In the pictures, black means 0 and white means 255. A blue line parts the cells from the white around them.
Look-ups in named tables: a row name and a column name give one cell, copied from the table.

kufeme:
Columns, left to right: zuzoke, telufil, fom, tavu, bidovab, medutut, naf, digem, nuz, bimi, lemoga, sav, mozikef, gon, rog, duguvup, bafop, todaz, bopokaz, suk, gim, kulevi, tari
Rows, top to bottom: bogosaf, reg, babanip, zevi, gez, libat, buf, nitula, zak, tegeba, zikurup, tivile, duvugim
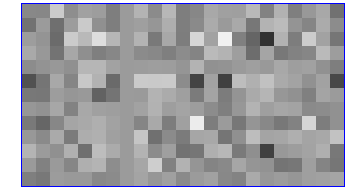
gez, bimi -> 158
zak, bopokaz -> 120
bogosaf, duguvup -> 159
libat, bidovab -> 200
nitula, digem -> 155
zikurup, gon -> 175
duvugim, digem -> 155

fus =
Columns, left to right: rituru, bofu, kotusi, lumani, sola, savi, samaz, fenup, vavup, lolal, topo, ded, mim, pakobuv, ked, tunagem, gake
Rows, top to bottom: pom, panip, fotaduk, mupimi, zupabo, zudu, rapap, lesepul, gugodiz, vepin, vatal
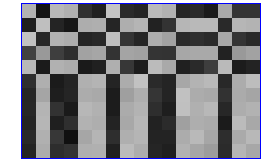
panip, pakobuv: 185
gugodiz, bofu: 182
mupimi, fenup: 164
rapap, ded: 193
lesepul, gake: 178
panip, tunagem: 182
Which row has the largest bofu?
panip

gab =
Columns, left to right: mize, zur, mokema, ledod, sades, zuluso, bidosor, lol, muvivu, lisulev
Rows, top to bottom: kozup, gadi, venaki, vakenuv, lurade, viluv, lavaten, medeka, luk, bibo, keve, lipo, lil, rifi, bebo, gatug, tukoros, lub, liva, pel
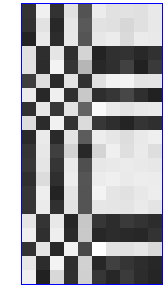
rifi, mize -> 54
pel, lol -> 59
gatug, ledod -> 38
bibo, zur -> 234
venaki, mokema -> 44
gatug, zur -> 52
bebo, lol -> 228
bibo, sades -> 92
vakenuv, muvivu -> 40
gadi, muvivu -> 224
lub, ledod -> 241
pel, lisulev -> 37
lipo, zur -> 229
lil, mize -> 47
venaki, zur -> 233
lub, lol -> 225
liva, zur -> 44
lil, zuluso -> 236
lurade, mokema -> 243
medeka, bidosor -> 233

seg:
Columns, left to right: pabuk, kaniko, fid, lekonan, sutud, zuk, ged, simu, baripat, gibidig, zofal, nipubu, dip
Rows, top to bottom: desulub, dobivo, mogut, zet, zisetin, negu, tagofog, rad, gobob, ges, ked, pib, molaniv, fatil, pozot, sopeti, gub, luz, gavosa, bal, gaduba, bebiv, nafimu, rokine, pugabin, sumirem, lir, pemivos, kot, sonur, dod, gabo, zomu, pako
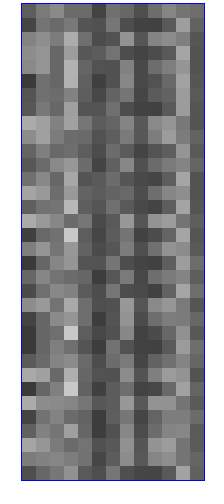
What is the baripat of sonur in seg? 69
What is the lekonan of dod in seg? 159
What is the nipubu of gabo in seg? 116
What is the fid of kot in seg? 138
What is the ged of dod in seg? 81
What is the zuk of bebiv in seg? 79
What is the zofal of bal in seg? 123
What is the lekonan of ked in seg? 110
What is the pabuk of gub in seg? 64
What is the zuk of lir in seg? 82

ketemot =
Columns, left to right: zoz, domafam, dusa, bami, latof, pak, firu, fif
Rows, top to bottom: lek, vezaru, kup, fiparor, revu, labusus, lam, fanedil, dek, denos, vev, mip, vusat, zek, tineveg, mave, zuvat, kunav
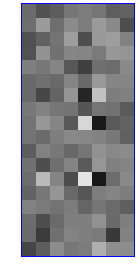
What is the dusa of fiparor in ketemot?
113
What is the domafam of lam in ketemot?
71
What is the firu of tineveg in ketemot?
107
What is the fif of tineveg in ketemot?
95
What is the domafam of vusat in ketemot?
185
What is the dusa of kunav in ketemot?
140
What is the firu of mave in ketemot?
105
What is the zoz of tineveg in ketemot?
129
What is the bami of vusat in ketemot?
76
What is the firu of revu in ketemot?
108
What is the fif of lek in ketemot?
99
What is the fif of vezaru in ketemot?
78
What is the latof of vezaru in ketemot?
125
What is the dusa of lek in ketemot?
93

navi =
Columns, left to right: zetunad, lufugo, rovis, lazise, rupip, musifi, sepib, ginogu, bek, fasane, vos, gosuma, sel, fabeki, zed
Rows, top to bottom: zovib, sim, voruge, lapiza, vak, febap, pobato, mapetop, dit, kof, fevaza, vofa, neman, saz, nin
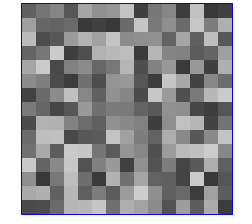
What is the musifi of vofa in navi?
128
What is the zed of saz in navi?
93
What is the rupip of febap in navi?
112
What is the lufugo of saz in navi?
175
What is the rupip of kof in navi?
87
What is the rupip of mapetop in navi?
153
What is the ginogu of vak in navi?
181
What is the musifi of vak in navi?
103
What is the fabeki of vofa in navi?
174
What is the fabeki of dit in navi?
67
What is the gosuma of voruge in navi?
165
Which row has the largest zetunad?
vofa

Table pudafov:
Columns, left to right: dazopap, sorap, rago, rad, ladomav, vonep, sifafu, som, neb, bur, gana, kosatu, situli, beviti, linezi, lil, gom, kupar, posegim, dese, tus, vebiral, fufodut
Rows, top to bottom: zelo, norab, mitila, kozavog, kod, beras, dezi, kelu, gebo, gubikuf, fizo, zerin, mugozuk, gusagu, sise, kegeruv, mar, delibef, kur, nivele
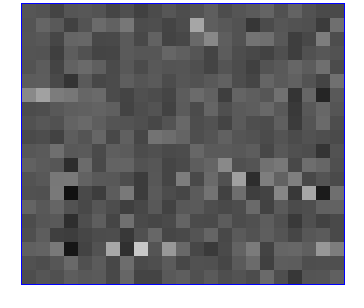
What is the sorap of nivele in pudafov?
85
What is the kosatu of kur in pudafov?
71
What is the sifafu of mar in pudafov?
77
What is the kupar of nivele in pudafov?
106
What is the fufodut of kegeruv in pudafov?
73
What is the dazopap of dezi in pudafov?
137
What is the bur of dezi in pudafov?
76
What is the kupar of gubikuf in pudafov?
75
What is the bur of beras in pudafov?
90
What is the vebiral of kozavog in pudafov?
87

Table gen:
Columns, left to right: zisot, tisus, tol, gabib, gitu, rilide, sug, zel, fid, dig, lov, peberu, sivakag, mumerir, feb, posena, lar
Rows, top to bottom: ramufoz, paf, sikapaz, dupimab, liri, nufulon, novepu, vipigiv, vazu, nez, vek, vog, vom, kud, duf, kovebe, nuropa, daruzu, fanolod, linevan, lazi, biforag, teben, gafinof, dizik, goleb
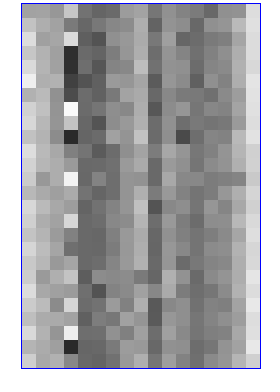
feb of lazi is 139
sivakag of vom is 136
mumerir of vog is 139
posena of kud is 175
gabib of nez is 42
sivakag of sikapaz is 108
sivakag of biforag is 113
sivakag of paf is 104
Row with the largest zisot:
nufulon

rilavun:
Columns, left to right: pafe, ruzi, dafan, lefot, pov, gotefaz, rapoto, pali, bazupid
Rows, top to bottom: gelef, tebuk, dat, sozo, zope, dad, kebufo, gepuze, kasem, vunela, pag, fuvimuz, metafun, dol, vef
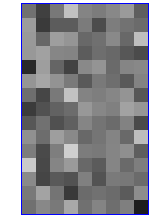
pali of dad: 89
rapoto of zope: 106
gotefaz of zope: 148
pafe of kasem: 87
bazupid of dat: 190
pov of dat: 104
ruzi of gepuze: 81
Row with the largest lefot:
pag

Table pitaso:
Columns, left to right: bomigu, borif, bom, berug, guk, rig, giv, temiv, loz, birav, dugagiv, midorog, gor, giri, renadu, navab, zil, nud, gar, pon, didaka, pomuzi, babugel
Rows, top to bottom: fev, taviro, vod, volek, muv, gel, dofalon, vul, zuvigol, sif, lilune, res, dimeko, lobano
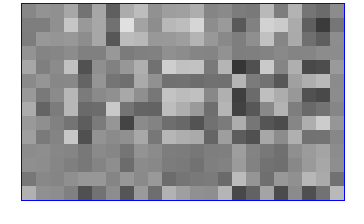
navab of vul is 66
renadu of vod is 137
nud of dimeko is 111
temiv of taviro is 224
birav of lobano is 110
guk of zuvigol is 93
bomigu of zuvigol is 153
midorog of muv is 193
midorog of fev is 160
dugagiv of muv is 206
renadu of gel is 112
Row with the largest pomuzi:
zuvigol

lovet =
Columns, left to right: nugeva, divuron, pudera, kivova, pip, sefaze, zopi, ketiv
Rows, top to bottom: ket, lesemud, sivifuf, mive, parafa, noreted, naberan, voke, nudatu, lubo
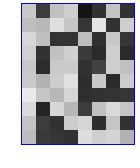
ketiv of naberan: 54
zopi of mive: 207
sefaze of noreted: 200
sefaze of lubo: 206
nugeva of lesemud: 190
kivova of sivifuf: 51
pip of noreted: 46
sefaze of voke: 192
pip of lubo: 221
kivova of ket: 207
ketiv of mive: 42
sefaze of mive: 42
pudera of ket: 193
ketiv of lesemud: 206
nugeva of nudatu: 196
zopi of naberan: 52
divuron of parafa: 44
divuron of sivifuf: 191

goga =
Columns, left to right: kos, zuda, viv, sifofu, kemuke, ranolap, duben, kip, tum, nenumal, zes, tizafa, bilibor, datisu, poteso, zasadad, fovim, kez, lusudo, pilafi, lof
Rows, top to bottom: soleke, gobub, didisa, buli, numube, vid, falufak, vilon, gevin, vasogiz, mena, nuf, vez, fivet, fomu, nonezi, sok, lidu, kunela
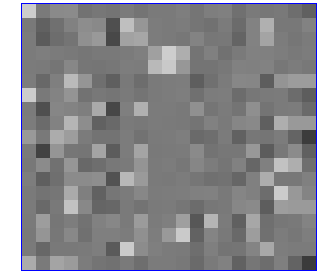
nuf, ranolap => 110
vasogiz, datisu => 110
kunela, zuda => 122
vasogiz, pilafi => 100
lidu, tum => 140
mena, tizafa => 123
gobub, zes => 122
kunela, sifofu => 155
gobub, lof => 130
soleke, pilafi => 110
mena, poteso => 119
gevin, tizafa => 121
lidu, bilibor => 110
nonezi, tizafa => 159
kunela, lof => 59
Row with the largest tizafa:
sok

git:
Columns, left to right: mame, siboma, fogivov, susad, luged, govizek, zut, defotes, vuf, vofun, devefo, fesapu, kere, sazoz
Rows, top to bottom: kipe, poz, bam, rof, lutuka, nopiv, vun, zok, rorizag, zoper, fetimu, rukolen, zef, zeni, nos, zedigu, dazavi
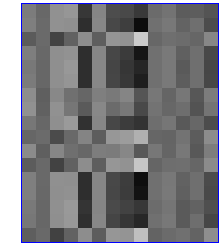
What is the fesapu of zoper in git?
115
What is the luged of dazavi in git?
141
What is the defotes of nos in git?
66
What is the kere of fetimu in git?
88
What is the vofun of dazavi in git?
99
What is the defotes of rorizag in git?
60
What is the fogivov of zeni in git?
143
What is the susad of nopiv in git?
149
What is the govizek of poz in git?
135
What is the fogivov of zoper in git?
75
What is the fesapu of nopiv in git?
93
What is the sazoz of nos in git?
79
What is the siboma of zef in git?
105
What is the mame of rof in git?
126
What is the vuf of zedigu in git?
39
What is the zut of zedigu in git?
69
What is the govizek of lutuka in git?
135

